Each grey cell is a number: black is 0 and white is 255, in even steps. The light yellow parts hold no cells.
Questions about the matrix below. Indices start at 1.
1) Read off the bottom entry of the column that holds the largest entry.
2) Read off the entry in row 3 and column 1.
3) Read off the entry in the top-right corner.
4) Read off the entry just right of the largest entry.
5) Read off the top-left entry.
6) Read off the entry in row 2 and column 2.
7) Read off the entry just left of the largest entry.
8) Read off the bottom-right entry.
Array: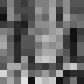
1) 226
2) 17
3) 86
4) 17
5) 74
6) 140
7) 115
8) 29

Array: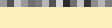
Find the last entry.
124
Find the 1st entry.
154
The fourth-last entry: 54
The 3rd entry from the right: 139
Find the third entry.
197

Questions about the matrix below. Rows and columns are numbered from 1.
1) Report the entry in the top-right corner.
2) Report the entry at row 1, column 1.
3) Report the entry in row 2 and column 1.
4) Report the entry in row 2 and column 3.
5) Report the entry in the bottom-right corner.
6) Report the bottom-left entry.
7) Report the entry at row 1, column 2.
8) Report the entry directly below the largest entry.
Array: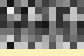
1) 101
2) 140
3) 35
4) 76
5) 209
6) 197
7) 21
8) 140

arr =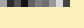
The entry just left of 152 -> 111
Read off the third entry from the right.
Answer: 152
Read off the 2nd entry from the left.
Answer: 45

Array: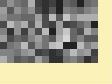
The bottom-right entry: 76
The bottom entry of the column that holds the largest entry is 116
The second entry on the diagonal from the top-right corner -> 130
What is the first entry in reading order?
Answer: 103
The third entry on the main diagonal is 116
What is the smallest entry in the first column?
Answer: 64
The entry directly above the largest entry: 198
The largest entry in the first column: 174
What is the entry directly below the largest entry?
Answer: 34
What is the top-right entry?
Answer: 116
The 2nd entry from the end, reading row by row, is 49
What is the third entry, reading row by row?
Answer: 116
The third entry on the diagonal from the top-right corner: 174
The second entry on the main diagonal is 89
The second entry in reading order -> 145
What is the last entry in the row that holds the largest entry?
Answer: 89
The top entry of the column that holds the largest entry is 103
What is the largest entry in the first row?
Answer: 174
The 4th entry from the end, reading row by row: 130

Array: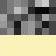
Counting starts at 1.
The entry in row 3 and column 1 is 164
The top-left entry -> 98
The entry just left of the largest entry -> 178
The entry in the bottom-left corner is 110
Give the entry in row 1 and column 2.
124
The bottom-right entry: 69
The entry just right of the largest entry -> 84

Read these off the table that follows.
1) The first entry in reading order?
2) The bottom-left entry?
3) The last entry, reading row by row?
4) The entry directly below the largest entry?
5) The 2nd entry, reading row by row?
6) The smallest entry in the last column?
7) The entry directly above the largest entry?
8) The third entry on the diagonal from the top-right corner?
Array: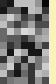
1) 38
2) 77
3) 77
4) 52
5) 22
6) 7
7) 105
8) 105

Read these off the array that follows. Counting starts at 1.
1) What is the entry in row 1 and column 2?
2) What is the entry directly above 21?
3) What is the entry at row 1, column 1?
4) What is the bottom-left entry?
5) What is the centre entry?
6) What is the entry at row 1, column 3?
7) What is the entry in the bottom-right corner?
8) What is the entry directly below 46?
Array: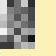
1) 58
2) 155
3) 229
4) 58
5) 155
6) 112
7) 170
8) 72
